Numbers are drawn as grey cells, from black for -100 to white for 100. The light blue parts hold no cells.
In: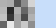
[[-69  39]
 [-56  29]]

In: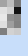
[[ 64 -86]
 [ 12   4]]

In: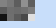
[[-14 -16]
 [-13 -29]]

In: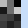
[[-14  59]
 [-51 -76]]

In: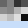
[[ 4 40]
 [48 74]]

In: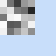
[[77 -3]
 [90 95]]

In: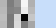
[[ 2  6]
 [-5 68]]
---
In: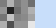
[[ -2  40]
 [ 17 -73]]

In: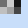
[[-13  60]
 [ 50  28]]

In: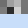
[[-13  25]
 [ -3 -65]]

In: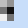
[[ 49  15]
 [ -9 -85]]

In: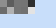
[[ 11 -27]
 [-16  39]]

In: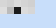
[[68 64]
 [74 47]]
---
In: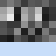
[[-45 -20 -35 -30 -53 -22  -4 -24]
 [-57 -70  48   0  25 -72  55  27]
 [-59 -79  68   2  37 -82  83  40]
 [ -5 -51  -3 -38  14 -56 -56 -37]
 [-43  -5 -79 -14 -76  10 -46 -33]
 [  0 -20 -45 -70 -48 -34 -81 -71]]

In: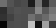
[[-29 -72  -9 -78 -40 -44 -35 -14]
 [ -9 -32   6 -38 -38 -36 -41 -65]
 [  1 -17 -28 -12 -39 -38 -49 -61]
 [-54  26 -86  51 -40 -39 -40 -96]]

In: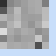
[[ -1  34  32  24  16   6 -62]
 [ 46  34  30  22  46  21 -30]
 [ 47  25  23  25  42  29  42]
 [ 58  32  17  28  51  38  16]
 [ 21  11  30  34  25  33  72]
 [ 17  55  27  26  17  26   0]
 [ 40 -37  35  31  34  32  49]]

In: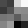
[[ 95  69 -52 -42]
 [  9  11 -36 -55]
 [  3 -27  -4  -8]
 [-72 -96  23   4]]

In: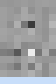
[[ 23  25  23  19  22  20  18  19]
 [ 20  14  22  14  31  16  21  25]
 [ 30  15  23  29  32  25  21  25]
 [ 43  17  22 -54  -7  37  13  24]
 [ 28  15  21  38  26  22  25  28]
 [ 34  16  24  28  27  31  22  26]
 [ 31  26  15  12   8  29  18  14]
 [ -2  34  -7  85  12 -32  -5  -1]
 [ 19  17  21  36  27  16  23  23]
 [ 29  10  35  -3  26  -6  10  18]
 [ 25  11  23  38  29  23  23  28]]

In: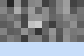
[[-37 -48  23   3 -32 -50   9   4 -47  14 -70 -10]
 [ -8 -32  26   6 -24   9 -22  22 -15  36 -19   6]
 [-11   0   8 -12 -20  10  19  17 -44 -14  -2 -15]
 [-26  13 -10 -16 -51 -24  60  51 -44  11 -21 -28]
 [ -1  -6   8 -31  16 -20 -59 -12  14 -23 -27   2]
 [-22 -10  13 -36   8 -35   0  -2 -54 -12  -3 -24]]

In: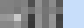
[[-32   9 -11  14 -39   1  -2   1   2]
 [-12   0  -8   9 -10   7  -7   1   0]
 [-50  18 -10  15 -54   3  57  21  18]
 [-47  15 -10  16 -57  -5  18   6   7]]

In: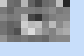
[[-70  50  -9 -17 -46 -23  42 -19 -14  57]
 [  1  -5  10  -1  -8  -3  -1  -2 -20  -6]
 [  4   4  -2 -17 -60 -44  40  -2  -5   7]
 [ 26   8  47   5  51  45  62 -17 -23 -11]
 [ 35  27   2  13  35  72  46 -38 -23 -10]
 [  5   5   2 -19 -13 -16  -7 -13 -10  14]]

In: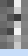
[[ -3  87 -41 -27]
 [  2  61 -10 -18]
 [ -4 -54 -36  -8]
 [  2  59  -8 -18]
 [ -3  91 -46 -28]
 [  8  38  10  -5]
 [  3  57  -7 -17]]
